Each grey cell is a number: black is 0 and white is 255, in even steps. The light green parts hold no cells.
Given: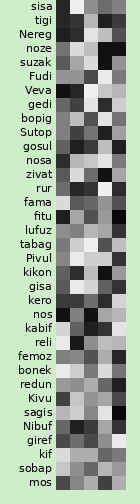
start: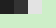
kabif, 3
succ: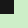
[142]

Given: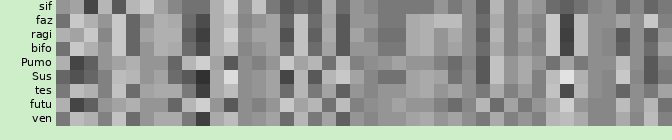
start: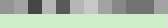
Sus, 15
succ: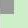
[129]
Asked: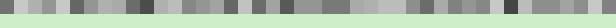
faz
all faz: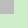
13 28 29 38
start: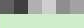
ragi, 10

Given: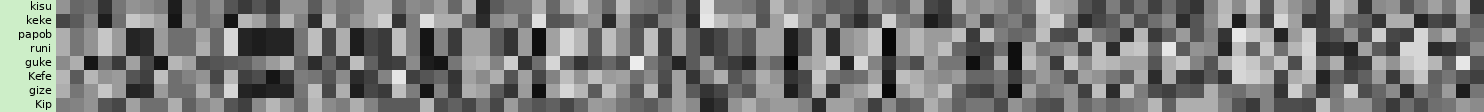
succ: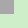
[198]
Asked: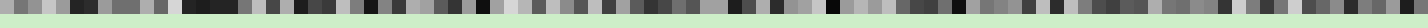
gize

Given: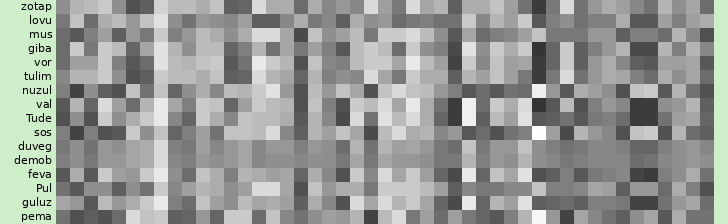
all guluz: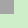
1 15 23 27 46
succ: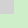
[187]

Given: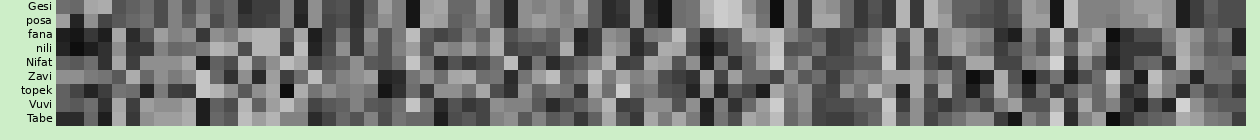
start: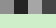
topek, 60
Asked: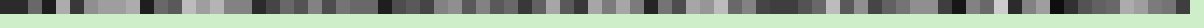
Tabe
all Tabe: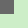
3 12 21 26 27 37 53 59 71 80
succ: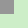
[188]
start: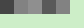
Tabe, 31
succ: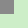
[36]
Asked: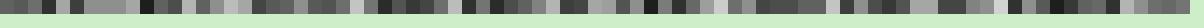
Nifat

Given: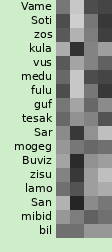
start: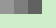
mibid, 1
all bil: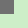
1 2

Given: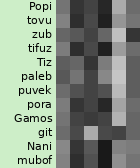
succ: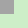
[108]
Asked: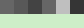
zub
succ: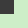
[67]

